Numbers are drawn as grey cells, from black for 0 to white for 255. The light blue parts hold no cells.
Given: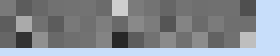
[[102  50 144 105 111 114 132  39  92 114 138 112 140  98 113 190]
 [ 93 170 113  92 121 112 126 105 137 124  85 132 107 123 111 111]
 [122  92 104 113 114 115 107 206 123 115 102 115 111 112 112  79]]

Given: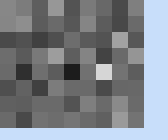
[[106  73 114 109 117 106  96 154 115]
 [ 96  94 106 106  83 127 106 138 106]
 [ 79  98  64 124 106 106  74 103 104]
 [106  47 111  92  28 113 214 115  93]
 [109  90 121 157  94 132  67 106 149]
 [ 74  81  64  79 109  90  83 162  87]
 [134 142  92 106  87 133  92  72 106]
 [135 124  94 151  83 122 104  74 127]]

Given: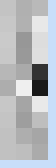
[[193 190 171]
 [193 174 166]
 [196 158 190]
 [199 165 233]
 [173 239  25]
 [183 170  50]
 [200 153 223]
 [202 151 221]
 [199 177 232]
 [195 176 185]]

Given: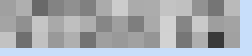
[[194 111 193 153 175 115 159 153 161 149 210 118 174  57 161]
 [164 144 197 169 191 174 134 159 126 170 209 133 201 158 163]
 [160 175 105 131 144 128 171 204 171 172 195 192 146 117 186]]

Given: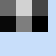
[[  8 126   0]
 [106 210  69]]

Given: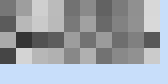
[[ 69 212 183 177 136 176 114 137 145 203]
 [170  52  81  93 157 114 155 110 128  88]
 [ 91 184 202 186 121 161 105 130 145 217]
 [119 158 207 187 114 138  98 123 144 216]]
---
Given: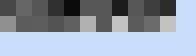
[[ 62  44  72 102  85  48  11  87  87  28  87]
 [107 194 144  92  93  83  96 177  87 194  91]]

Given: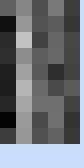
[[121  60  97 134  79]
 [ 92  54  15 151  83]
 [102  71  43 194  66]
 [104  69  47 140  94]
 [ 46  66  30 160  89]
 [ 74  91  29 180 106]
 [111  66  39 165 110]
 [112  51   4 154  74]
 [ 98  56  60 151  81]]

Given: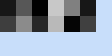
[[128  23  23  87   1 200]
 [  5  64  62 139  39 185]]

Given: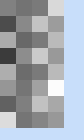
[[122 217 129 115]
 [195 156  76 137]
 [122 186 171 104]
 [202 153  59 141]
 [122 186 174 108]
 [161 252 150 117]
 [193 168  97 127]
 [133 152 220 117]]

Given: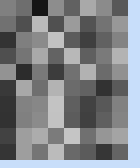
[[139  88 128 110  21 141  97 169]
 [115 152 113  79 186  80 155  83]
 [ 97 131  51 127 139 194  92  63]
 [122 179  79 117 169  99 184  95]
 [107 145 147  44 121  60 113 178]
 [ 50  90  57 168 111 179 107  98]
 [ 88 129  51 130 135 195  95  66]
 [ 95 132  50 128 139 194  92  64]
 [150 164  66 158 172 123 197 112]
 [ 54 100  53 158 117 187 105  91]]

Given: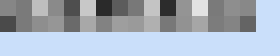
[[141 136 134 123 189 137  78 200  43  92 121 195  45 147 226 123]
 [131 101  75 123 141 149 106 168 130 158 154 176 120 146 166 125]]
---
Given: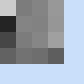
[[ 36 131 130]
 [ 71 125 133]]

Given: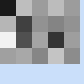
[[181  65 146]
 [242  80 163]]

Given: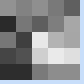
[[ 42 119  94]
 [119  63 232]]

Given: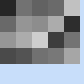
[[105 149 141]
 [150 172 206]]

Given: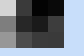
[[126  39  26]
 [151  76  59]]

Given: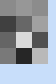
[[ 64 103 161]
 [101 218  80]]
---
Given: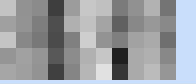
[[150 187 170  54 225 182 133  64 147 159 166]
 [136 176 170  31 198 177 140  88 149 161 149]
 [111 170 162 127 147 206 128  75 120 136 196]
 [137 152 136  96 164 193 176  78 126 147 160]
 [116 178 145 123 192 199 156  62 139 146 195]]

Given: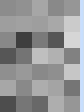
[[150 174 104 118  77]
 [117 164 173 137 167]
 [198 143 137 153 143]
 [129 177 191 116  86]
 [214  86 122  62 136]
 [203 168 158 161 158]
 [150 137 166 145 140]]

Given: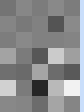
[[133 165 108 133 136]
 [242 185  38 123 209]
 [ 89 108 165 106 111]
 [159 203  87 123 163]
 [132 129 129 137 125]
 [138  84 129 121 133]
 [124 137 124 135 116]]

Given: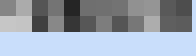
[[ 92  95 173 119  85 125  87  54 136  64 196 198]
 [ 77  89 149 145 115 112 111  37 116  85 171 133]]

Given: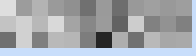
[[169 167 185 113 174  37 125 182 185 127 209 112]
 [128 146 129 205  98 155 135 164 217 184 209 195]
 [158 153 160 153 109 154 112 144 154 179 156 222]]

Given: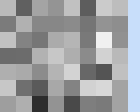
[[163 122 126  73 147  45 175 158]
 [163 216 210 131 168  90 111 199]
 [192  84 103 211 180 140 170 175]
 [185 210 139 174 199 178 108 107]
 [145 240 121 181 171 118 131 193]
 [142 147 117 139 135 135 177 123]
 [189 203  93 193 148 164  96 186]]
